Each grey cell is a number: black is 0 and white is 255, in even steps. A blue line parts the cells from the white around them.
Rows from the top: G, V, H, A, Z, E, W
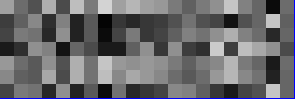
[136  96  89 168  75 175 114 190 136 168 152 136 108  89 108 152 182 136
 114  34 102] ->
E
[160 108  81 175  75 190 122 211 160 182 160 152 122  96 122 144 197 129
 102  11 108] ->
G
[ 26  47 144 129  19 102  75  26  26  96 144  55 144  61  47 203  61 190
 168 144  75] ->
A

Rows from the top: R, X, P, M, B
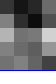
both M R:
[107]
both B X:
[129]

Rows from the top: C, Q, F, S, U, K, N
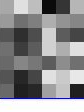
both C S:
[224]
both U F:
[92]
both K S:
[224]

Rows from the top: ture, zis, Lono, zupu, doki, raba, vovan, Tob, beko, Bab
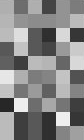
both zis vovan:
[187]
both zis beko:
[187]
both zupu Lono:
[88]
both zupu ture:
[69]

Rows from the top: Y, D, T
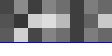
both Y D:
[62]
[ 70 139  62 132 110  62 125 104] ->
Y

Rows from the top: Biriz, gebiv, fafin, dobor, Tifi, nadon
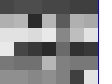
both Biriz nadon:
[63]
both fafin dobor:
[233]
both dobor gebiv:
[42]
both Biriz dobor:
[70]
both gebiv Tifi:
[182]

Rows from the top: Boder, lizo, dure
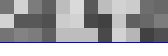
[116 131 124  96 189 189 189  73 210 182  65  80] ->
dure
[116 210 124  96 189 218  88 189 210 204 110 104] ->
Boder
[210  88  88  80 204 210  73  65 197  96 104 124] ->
lizo

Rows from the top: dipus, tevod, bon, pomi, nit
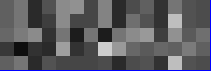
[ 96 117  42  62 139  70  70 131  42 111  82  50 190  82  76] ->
tevod
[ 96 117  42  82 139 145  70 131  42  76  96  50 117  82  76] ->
dipus
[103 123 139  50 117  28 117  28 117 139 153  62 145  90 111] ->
bon
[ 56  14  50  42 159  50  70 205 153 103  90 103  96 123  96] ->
pomi

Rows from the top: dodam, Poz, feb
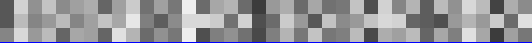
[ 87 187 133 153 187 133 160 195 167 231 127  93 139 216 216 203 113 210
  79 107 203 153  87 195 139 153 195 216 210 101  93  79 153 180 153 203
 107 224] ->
Poz
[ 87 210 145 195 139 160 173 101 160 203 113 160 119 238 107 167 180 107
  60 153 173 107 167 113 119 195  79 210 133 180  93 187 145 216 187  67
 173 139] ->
dodam
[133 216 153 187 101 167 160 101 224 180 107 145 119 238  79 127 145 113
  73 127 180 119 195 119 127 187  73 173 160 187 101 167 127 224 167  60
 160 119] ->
feb

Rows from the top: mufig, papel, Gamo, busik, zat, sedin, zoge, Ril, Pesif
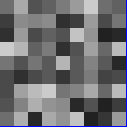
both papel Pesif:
[155]
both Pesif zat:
[40]
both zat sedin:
[89]
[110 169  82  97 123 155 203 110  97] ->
mufig
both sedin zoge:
[74]
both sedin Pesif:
[54]
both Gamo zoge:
[74]

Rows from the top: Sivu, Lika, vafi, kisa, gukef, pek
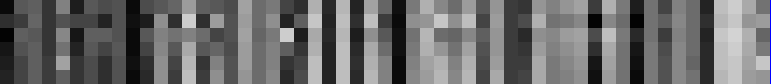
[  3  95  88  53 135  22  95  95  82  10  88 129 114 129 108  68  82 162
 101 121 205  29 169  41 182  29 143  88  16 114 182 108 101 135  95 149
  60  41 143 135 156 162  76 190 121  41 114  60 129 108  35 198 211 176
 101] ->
vafi
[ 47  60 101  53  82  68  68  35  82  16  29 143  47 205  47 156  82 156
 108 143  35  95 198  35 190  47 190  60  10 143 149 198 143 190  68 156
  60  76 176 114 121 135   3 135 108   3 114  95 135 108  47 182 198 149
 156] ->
Lika
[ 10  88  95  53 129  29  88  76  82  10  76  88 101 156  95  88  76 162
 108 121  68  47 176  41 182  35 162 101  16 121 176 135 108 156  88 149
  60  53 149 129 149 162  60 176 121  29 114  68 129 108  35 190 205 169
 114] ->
Sivu

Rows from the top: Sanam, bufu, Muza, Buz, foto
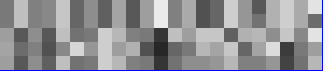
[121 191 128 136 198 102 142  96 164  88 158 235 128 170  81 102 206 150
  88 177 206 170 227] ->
Sanam
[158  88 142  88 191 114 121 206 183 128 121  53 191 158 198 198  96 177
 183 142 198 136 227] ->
Muza

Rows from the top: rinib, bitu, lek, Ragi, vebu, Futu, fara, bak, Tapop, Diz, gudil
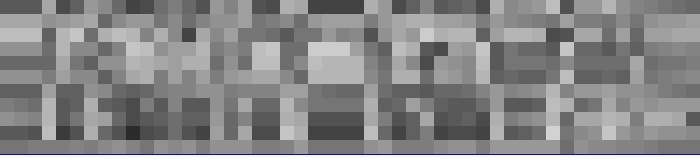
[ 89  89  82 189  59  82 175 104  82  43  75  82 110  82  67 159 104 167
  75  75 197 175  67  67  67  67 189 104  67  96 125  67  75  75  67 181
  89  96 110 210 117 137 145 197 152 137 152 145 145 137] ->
Diz
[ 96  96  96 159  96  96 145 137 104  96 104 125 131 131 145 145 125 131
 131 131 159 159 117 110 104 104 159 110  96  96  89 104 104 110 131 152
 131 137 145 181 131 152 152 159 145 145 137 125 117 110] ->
fara
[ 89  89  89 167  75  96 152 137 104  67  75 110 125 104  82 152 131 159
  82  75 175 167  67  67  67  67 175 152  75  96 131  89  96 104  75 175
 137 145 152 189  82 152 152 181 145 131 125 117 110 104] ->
rinib
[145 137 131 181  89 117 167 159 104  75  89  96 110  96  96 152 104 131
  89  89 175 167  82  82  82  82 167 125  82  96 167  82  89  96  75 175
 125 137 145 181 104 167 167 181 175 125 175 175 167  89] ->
Tapop
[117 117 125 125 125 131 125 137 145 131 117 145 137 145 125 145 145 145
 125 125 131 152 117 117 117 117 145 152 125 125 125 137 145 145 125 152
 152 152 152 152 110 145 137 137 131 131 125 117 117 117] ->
gudil

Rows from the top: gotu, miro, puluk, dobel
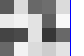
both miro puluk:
[227]
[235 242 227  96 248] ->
miro
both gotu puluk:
[104]
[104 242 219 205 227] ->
dobel
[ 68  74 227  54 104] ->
puluk

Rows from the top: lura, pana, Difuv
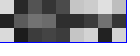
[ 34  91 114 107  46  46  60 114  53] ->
pana
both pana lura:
[53]

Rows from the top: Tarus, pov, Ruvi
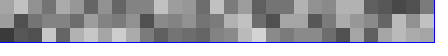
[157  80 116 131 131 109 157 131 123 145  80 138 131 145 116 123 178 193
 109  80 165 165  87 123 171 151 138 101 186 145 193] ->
pov
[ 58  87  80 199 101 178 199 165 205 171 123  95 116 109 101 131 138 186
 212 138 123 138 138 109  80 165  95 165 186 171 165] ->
Ruvi

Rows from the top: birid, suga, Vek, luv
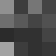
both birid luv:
[61]
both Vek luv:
[49]
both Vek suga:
[68]
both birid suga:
[68]
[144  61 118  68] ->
birid
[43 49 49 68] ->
Vek

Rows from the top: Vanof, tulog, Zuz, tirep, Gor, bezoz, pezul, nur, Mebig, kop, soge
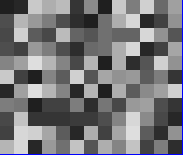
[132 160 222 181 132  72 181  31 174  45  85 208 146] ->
Gor
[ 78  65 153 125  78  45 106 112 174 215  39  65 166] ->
tirep
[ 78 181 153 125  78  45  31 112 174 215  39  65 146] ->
tulog
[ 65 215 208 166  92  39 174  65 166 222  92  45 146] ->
kop
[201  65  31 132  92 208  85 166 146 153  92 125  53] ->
bezoz

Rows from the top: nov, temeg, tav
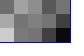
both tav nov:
[116]
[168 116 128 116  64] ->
temeg
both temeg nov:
[116]
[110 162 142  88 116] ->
nov

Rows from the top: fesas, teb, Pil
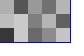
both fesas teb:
[181]
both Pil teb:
[202]

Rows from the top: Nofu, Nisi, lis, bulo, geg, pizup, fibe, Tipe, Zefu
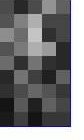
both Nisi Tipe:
[69]
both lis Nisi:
[69]
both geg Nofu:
[40]
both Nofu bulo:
[40]
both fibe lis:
[48]
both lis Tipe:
[69]

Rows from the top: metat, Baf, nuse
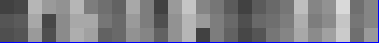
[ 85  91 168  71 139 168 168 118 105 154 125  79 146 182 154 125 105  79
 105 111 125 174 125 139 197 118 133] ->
Baf
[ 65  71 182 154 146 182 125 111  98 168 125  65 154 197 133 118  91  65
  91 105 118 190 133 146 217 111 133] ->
metat

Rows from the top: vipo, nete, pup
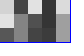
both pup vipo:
[68]
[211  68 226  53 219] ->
vipo
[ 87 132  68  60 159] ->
pup

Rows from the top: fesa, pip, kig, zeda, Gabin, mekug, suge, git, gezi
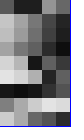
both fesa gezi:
[103]
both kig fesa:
[30]
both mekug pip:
[36]
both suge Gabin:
[22]

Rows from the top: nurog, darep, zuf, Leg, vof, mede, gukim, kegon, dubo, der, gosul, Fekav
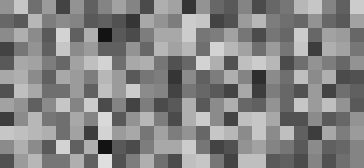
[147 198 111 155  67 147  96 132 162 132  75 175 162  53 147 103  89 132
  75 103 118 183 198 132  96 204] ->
nurog
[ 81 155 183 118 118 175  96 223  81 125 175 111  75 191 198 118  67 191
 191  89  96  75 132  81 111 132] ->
Fekav
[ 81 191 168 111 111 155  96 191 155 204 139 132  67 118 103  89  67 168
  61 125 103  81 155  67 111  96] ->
gukim
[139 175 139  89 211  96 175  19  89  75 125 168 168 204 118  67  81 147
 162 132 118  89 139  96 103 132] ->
gosul

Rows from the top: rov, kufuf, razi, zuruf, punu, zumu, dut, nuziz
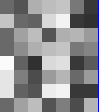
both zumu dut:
[229]
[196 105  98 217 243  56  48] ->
kufuf

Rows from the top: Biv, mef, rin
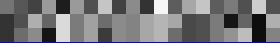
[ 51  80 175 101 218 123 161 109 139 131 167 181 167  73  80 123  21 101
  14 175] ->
mef
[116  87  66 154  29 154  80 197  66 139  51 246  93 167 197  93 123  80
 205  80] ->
Biv
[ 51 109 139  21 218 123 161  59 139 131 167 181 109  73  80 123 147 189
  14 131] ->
rin

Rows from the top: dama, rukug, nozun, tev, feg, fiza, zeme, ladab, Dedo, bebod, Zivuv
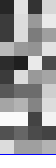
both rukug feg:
[234]
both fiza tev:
[153]
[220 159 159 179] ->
Zivuv

